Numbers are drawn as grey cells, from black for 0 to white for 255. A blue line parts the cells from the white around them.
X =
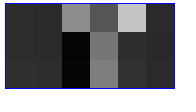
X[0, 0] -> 45
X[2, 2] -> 5
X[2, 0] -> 48
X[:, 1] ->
[43, 43, 45]
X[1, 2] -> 4
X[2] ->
[48, 45, 5, 126, 49, 42]

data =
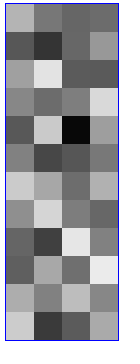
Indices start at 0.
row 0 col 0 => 180
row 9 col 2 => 111
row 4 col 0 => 88
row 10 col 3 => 135
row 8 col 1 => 64
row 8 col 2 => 230
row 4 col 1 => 202
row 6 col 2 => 109
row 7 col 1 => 213
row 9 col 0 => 95
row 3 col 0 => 135
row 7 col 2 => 125
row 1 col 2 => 103
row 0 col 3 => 108
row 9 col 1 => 168
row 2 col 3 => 90

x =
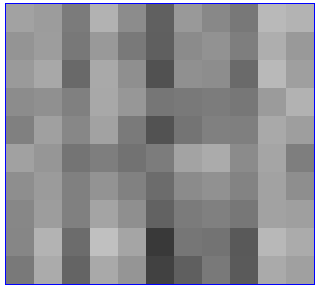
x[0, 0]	162
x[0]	[162, 156, 123, 178, 140, 96, 153, 136, 120, 185, 179]
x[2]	[154, 168, 105, 169, 143, 81, 144, 141, 106, 185, 159]
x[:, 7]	[136, 146, 141, 124, 128, 171, 145, 128, 115, 121]
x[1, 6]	139
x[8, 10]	171
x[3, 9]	155
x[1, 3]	153
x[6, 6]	139
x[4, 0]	128
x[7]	[135, 157, 128, 164, 143, 98, 123, 128, 119, 162, 159]
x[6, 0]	142
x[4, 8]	127
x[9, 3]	169
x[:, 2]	[123, 120, 105, 128, 135, 116, 128, 128, 108, 100]
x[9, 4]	149
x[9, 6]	95
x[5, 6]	163
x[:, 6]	[153, 139, 144, 121, 116, 163, 139, 123, 118, 95]
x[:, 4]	[140, 121, 143, 151, 122, 114, 129, 143, 165, 149]
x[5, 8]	139
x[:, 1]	[156, 157, 168, 144, 160, 150, 155, 157, 179, 171]
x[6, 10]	142
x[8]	[134, 179, 108, 192, 165, 57, 118, 115, 89, 184, 171]

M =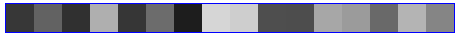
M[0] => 55
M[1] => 98
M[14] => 180
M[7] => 214

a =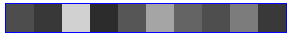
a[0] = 77
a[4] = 86
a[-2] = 124

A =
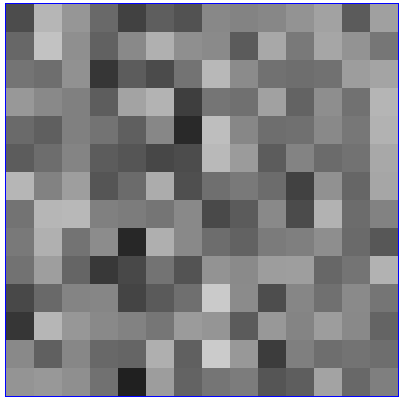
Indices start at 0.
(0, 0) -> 76
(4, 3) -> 115
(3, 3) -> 93
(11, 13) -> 100
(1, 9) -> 168
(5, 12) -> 114
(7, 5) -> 117
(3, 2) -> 128
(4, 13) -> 178
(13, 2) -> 143
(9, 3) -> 56
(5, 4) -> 85
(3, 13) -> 181
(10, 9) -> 77
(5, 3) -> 92
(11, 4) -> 130
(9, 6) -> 83
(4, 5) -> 135
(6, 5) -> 172
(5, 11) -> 107
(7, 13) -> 130
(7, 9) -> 137
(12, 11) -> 110
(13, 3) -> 113
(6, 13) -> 166
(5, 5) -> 71
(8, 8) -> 98
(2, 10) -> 110
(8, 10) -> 127
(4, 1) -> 95
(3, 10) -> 99
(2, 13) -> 164
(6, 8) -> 121
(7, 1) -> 182
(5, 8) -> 155

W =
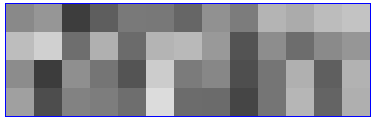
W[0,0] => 137
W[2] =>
[140, 60, 143, 117, 84, 204, 123, 135, 78, 117, 176, 95, 178]
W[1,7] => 153
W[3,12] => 175
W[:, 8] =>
[124, 83, 78, 69]
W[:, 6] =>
[102, 185, 123, 108]
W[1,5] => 180
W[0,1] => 150
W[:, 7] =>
[145, 153, 135, 107]
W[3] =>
[160, 77, 130, 125, 110, 220, 108, 107, 69, 117, 182, 100, 175]
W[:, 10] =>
[171, 109, 176, 182]

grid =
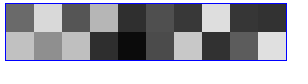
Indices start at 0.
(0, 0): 106
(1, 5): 75
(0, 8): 54
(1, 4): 11
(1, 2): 191
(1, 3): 46
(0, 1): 217

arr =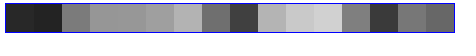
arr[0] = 40
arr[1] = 35
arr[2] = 123
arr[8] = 64
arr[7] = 111
